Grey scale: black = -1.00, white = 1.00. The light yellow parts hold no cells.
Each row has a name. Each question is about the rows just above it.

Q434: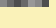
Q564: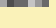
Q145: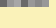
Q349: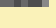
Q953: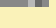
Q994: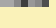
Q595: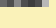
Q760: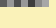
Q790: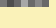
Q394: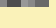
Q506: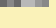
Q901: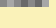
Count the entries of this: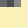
3
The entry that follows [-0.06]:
[-0.39]
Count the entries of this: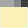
4
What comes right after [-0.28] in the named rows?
[0.19]
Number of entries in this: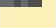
6
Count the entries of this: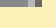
6

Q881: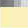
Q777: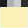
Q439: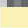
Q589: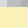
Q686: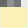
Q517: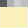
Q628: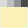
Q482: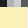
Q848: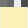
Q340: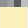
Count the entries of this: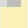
3
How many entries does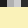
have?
4
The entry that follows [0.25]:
[-0.29]
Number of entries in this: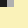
2

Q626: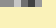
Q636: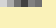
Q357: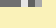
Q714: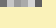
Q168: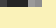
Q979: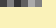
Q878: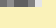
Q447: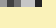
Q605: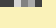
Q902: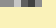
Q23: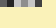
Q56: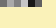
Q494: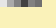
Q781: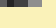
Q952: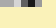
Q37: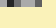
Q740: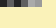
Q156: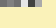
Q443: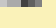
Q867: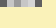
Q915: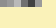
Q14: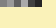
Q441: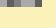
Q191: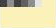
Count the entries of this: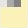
3
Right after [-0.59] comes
[-0.25]
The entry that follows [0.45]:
[-0.12]
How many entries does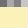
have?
4
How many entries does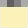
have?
4
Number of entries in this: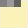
3
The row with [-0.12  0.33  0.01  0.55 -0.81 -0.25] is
Q56

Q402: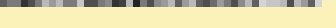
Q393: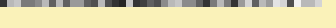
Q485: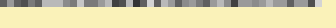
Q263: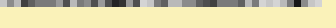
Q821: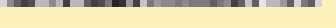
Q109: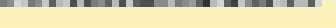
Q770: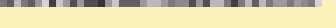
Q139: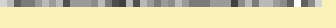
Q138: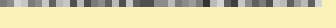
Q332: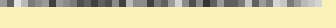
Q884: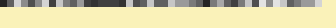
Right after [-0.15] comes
[0.21]
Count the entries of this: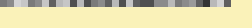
33
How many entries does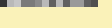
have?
14
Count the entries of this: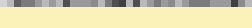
36
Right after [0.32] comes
[-0.25]
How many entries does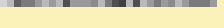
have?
31
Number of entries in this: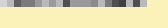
21

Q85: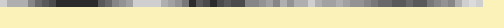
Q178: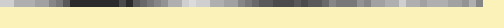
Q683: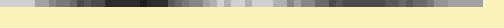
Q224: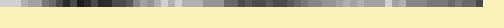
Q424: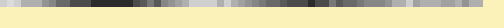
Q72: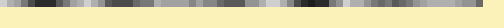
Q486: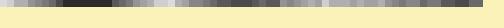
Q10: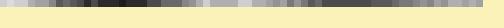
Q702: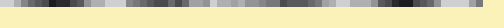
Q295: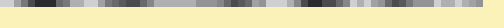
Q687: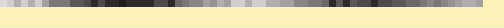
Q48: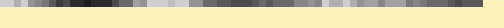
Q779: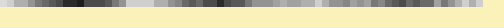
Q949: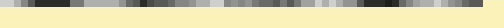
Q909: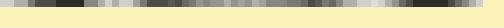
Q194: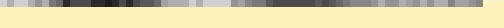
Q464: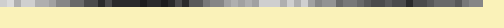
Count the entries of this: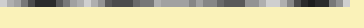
50
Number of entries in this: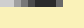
9
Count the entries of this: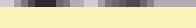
28
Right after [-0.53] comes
[-0.41]
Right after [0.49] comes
[0.62]

